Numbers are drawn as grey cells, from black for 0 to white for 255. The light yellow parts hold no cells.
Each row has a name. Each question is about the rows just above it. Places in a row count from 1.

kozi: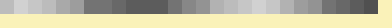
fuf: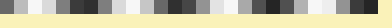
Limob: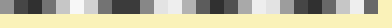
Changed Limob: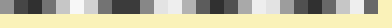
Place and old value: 22, [70]
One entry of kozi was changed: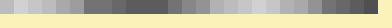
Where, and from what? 22, [157]
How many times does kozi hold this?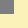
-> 0

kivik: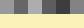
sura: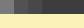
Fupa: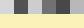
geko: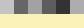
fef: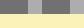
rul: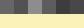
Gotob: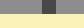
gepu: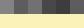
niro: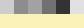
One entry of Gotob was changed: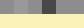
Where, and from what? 2, [141]
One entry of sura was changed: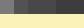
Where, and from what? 4, [61]
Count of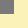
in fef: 0
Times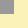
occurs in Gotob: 0
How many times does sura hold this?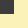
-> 3

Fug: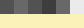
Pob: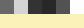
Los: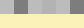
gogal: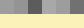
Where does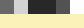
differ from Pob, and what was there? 3, [51]
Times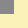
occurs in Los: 0
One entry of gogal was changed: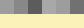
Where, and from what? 2, [148]
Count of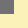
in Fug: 0
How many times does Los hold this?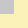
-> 0
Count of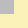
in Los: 3
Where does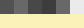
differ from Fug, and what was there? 3, [82]

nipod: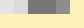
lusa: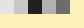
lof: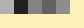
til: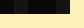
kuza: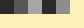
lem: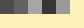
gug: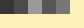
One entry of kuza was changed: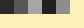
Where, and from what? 4, [42]
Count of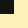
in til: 2
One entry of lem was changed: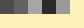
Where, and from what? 4, [54]
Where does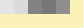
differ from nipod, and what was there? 3, [119]
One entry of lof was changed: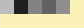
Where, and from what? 1, [177]
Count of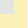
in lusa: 1
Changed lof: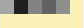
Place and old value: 1, [177]

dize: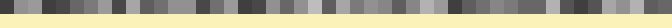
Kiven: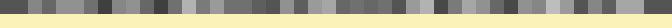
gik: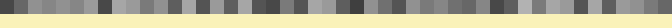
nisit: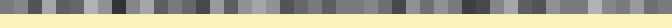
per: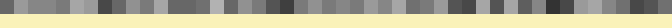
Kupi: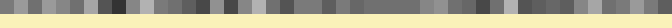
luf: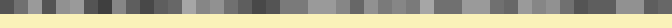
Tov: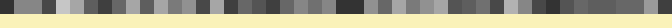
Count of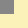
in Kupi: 5
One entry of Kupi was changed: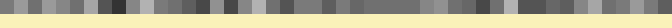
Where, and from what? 39, [94]
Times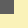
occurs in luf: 6
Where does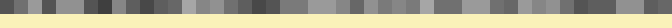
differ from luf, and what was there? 6, [154]

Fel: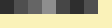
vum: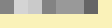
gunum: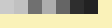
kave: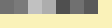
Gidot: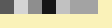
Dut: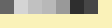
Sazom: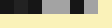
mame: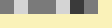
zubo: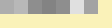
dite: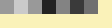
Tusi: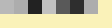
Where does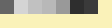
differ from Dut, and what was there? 7, [70]
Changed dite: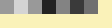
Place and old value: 2, [202]
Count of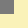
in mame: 4
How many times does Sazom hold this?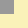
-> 0

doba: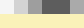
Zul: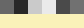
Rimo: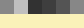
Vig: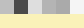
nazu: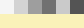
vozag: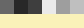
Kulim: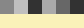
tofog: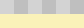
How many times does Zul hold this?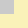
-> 1
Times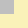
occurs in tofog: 3
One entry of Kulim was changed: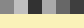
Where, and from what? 6, [50]
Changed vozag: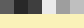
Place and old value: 1, [103]

